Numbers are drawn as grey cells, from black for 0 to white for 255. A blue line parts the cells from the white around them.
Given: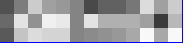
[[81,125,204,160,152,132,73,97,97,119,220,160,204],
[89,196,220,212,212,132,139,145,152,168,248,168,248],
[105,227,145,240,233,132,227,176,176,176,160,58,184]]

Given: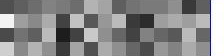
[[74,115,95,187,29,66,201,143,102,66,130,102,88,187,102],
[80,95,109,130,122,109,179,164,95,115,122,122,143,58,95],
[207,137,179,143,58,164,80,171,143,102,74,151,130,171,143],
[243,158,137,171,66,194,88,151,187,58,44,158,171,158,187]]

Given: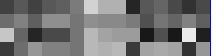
[[58,109,150,129,129,117,184,177,184,58,163,169,163,50,150],
[65,88,65,88,95,123,210,177,177,37,88,101,73,50,73],
[109,129,95,143,143,117,143,137,137,123,80,117,101,129,95],
[198,101,37,73,73,117,184,163,156,156,24,80,24,234,31]]

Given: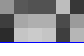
[[43,197,203,197,62,182],
[62,167,175,175,75,155],
[149,88,82,82,189,55]]

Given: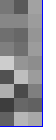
[[61,103,97],
[81,190,156],
[97,182,168],
[111,103,149],
[119,89,162],
[127,111,156],
[135,135,156],
[175,74,127],
[205,149,141]]

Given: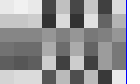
[[94,86,94,205,64,205,64,156,120],
[114,108,108,171,108,171,100,156,120],
[134,134,134,150,128,150,120,128,150],
[198,198,205,50,219,50,225,100,179],
[212,219,219,86,186,78,186,57,233],
[233,241,233,71,192,71,198,64,219]]
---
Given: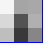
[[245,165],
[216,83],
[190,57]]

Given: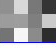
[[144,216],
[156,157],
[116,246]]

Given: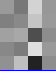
[[154,120],
[128,137],
[161,168]]

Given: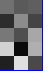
[[113,90],
[45,140],
[120,79]]

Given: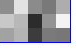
[[141,226],
[200,184],
[162,180]]

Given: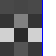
[[73,70],
[52,129],
[209,42]]
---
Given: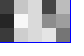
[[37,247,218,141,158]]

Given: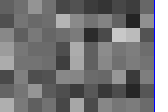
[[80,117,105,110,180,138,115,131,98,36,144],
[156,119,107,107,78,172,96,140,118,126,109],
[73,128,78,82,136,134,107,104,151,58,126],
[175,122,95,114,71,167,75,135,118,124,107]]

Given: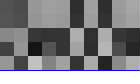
[[84,78,149,156,153,50,157,50,152,161],
[65,149,21,84,53,163,46,181,75,38]]

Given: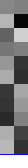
[[180,7],
[119,127],
[171,47],
[52,152],
[174,65]]

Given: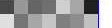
[[223,117,166,197,127,142,193]]

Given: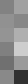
[[145,135],
[128,205],
[137,49]]
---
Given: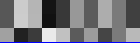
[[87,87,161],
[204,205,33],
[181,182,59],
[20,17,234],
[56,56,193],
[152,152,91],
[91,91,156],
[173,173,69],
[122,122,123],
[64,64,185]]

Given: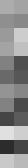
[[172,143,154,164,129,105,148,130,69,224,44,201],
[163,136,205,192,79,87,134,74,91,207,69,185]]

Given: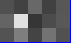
[[80,100,83],
[66,225,126],
[104,54,68],
[65,76,115],
[87,88,81]]

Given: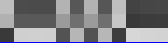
[[191,177,57],
[76,89,207],
[75,89,208],
[75,89,207],
[179,155,83],
[87,111,182],
[179,155,82],
[86,111,183],
[191,199,61],
[67,57,215],
[70,60,212],
[71,61,211]]

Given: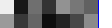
[[238,154],
[23,56],
[111,101],
[51,14],
[146,35],
[119,71],
[97,139]]

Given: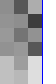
[[142,147,153,146,192,192],
[87,142,116,152,157,184],
[173,61,146,87,221,222]]

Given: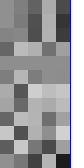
[[144,144,132,102,142,126,171,164,102,199,93,144],
[127,123,135,187,142,182,86,105,187,81,200,119],
[98,80,78,176,142,125,206,179,180,177,119,65],
[171,177,178,113,142,142,189,171,111,143,75,180],
[75,53,60,160,142,141,197,187,161,209,159,28]]

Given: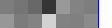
[[125,151],
[117,124],
[104,131],
[53,210],
[153,130],
[131,128],
[126,139]]

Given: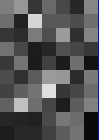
[[126,110,53,114,57,76,66,97,38,29],
[150,34,44,71,116,49,95,192,36,40],
[53,214,123,29,28,91,115,110,33,40],
[105,88,78,39,65,155,222,70,74,65],
[71,88,155,80,28,151,55,29,119,93],
[39,77,48,70,110,43,70,92,108,115],
[134,111,133,57,18,122,108,130,10,10]]
